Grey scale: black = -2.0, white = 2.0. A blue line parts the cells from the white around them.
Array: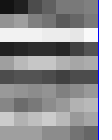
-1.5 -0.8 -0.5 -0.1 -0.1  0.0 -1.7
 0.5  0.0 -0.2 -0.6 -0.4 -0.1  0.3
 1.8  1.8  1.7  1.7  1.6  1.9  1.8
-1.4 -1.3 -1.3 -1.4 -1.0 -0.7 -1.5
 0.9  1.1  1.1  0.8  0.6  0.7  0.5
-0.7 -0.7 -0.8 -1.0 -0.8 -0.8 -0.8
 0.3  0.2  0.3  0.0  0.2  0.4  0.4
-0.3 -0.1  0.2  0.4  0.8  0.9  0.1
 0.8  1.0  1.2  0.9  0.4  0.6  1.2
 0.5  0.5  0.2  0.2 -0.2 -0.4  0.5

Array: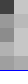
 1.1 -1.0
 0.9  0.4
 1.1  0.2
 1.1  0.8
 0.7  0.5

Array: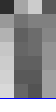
 0.6  1.2 -0.6 -1.3
-0.2  0.0  0.0  0.4
-0.5 -0.3  0.1  0.8
-0.4 -0.3  0.3  1.1
-0.5 -0.5  0.3  1.2
-0.6 -0.6  0.5  1.3
-0.4 -0.7  0.5  1.4

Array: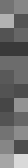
 0.1 -0.2
-0.7  0.8
-0.4 -0.7
-1.1 -1.1
-0.3 -0.3
-0.3 -0.6
-0.8 -0.7
 0.3 -0.9
-0.4 -0.7
 0.2 -0.2
-0.8  0.1
 1.4  0.6

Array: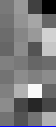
 0.4 -1.0 -2.0 -0.1
 0.3  0.6 -0.4 -0.2
 0.1  0.4  1.3 -0.3
 0.2 -0.7  1.1 -0.4
-0.1 -0.4 -0.3  0.0
 0.2  0.0  0.2 -0.2
 0.8  1.9 -0.4  0.0
-0.9 -1.4 -0.9  0.2
-0.7 -0.2  0.8 -0.2

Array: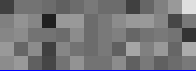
-0.2 -0.2 -0.3 -0.5 -0.3 -0.1 -0.3 -0.3 -1.0 -0.4  0.0  0.4  1.5 -1.0
 0.3  0.1 -1.5  0.4  0.4 -0.3 -0.1  0.2  0.4  0.4  0.1 -0.9 -0.1  0.0
 0.2 -0.2 -0.2 -0.3  0.2 -0.3 -0.1  0.0 -0.4 -0.2 -0.1 -0.2 -1.2  0.1
-0.4  0.2 -1.0  0.1 -0.2 -0.3 -0.1 -0.5  0.6  0.0  0.4 -0.4  0.7  0.4
 0.4 -0.5 -0.9 -0.2  0.3 -0.2 -0.2  0.2 -0.5 -0.1 -0.5 -0.3 -0.1  0.2
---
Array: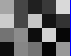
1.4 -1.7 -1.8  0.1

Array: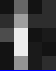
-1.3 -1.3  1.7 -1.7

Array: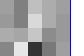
0.5 0.7 1.1 1.6

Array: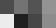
0.3 -0.9

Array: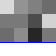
-0.3 -0.8  0.2

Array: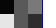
-0.1 -0.6
